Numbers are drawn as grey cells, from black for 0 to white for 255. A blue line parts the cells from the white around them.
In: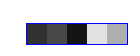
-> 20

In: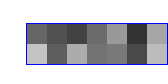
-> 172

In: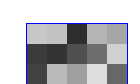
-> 159

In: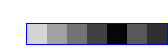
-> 115

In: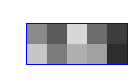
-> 175

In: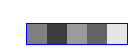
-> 155

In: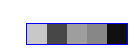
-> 158

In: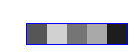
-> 117

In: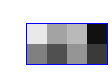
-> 149
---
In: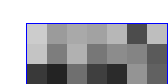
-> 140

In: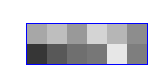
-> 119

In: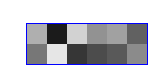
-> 76

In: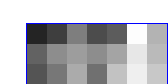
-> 164

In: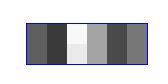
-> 164

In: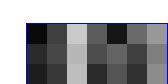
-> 100

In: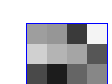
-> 180
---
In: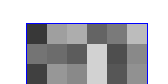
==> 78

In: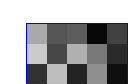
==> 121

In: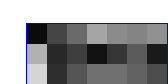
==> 91

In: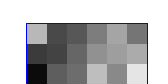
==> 158

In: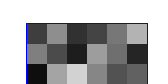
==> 111

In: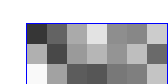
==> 190

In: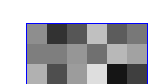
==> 184
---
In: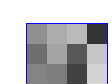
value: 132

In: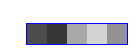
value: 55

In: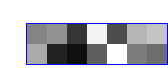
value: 95

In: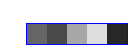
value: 73

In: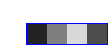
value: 35

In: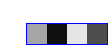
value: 165

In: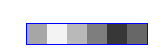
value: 185

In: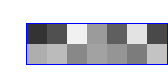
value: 162
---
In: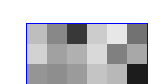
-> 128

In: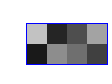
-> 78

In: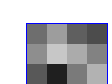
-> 171

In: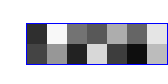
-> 101

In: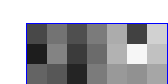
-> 246

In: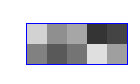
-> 52

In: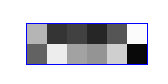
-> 85
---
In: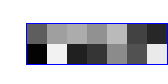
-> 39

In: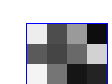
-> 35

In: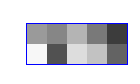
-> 99

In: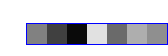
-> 106

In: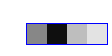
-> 190

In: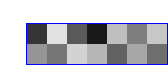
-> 90

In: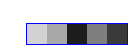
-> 127

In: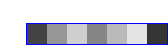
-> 134

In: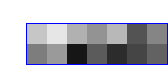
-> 69
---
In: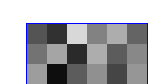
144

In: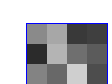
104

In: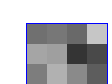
177

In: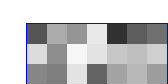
163

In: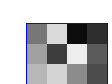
212

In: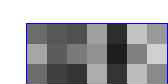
52

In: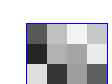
52
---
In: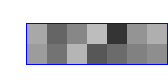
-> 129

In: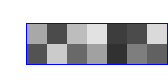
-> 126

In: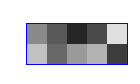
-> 179

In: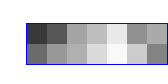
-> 204

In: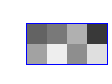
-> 142

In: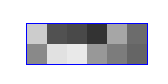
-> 124
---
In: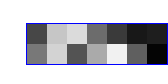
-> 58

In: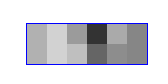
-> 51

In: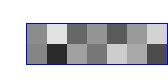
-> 90

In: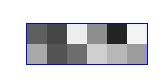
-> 142

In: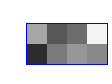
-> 87

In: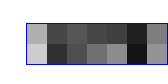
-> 63
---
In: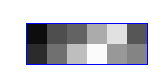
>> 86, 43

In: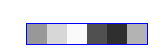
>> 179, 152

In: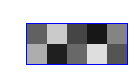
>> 132, 173

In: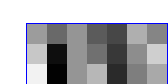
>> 133, 242

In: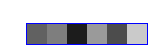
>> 202, 97

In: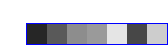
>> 205, 38

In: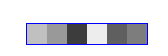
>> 125, 192
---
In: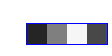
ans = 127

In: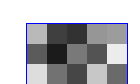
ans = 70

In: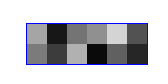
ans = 10

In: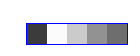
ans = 203

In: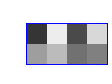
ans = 187

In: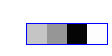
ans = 150
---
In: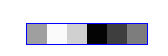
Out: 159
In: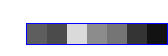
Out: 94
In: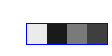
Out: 235
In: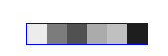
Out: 236
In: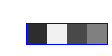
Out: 45
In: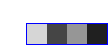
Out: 214
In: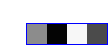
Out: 140
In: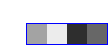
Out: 163
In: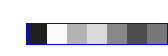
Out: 32
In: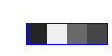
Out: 37
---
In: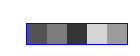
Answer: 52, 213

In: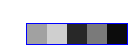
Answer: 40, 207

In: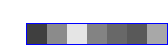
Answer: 131, 229

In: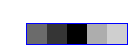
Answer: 0, 207

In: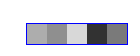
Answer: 216, 216

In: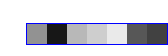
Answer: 206, 234

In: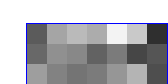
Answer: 98, 243

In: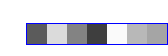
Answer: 62, 250

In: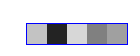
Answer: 215, 215
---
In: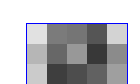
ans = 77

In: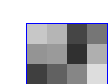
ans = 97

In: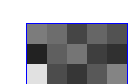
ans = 54

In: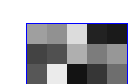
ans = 19

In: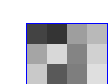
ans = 89

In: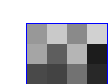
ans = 67

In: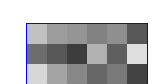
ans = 103

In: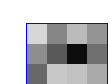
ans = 200

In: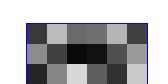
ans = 94

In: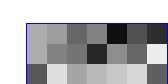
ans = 200
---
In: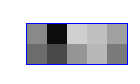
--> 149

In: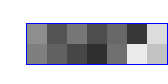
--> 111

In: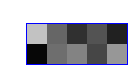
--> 131

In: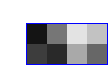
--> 41

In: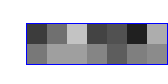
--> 93

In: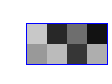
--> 187

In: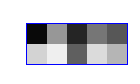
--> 95

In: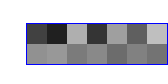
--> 108
